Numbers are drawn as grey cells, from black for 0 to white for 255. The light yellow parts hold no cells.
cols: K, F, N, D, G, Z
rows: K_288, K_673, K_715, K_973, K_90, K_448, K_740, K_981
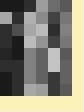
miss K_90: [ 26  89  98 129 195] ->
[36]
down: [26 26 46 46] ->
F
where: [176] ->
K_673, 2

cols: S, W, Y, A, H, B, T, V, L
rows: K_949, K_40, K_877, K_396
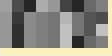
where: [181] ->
K_40, 5
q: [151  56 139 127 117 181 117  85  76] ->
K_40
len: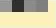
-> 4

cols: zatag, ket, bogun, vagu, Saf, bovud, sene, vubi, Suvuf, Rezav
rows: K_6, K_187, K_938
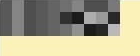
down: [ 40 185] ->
Rezav
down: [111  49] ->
bovud
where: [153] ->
K_187, 8
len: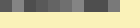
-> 10
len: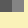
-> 2

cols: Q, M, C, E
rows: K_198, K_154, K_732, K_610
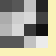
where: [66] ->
K_154, 3
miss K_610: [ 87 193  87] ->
[235]
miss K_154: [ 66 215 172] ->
[205]
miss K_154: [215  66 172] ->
[205]
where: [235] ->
K_610, 3
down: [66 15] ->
E
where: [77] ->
K_198, 0

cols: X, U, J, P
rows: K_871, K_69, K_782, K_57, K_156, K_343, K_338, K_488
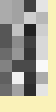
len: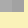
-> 2
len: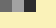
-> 3
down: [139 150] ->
U

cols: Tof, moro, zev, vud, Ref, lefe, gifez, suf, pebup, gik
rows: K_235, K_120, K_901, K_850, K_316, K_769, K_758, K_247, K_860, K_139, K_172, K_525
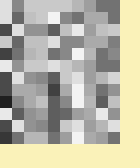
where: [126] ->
K_850, 9
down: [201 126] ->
gik
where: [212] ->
K_758, 9

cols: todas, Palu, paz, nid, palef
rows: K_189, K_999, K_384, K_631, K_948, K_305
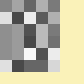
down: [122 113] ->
palef
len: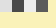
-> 4
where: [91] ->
K_999, 3
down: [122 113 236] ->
palef
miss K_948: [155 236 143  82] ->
[248]

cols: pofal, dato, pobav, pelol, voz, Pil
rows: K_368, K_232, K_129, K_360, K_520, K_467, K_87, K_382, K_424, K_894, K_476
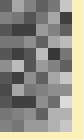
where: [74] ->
K_382, 0
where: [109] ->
K_424, 4
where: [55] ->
K_520, 4

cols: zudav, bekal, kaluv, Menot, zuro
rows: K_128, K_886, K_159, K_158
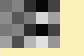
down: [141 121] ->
zudav
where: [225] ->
K_158, 3
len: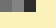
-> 3
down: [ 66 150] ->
zuro
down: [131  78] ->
bekal

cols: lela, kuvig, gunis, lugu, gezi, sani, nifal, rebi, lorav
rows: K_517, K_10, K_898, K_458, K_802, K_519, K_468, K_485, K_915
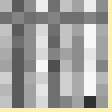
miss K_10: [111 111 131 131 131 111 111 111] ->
[120]
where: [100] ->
K_458, 4
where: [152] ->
K_915, 8
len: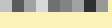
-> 9
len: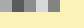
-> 5

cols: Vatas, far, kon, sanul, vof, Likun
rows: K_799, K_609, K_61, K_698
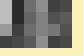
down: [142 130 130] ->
sanul
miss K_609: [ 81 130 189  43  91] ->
[100]

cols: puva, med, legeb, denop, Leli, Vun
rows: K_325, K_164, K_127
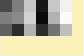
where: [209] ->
K_164, 2
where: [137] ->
K_164, 1
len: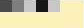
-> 5
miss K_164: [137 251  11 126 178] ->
[209]

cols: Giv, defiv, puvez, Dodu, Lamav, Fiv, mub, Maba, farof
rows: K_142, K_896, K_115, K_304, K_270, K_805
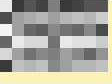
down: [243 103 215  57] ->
Giv
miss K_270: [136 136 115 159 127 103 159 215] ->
[147]
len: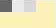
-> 3
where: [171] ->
K_896, 2

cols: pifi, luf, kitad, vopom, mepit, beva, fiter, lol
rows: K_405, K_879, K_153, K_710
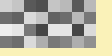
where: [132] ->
K_710, 5
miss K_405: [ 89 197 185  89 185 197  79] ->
[209]
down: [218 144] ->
lol
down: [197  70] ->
vopom

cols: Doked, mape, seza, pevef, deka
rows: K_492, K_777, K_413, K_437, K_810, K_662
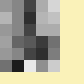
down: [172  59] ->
pevef
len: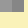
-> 2

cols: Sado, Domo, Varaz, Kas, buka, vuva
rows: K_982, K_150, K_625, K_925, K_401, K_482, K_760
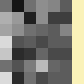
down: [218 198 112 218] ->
Sado
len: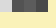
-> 4
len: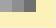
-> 3
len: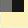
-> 2

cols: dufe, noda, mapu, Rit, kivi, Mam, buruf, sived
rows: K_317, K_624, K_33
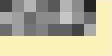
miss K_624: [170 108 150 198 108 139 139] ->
[159]
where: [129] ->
K_33, 3
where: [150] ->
K_624, 6

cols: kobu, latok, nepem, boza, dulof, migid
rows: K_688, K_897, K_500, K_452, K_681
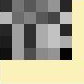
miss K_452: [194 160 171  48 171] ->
[28]
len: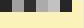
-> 6

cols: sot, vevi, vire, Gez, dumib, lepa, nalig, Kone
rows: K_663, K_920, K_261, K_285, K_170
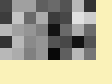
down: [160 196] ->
vevi
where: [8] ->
K_170, 4
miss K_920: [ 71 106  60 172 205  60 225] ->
[196]
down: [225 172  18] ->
nalig
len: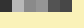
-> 6
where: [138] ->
K_285, 2
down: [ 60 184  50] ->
sot

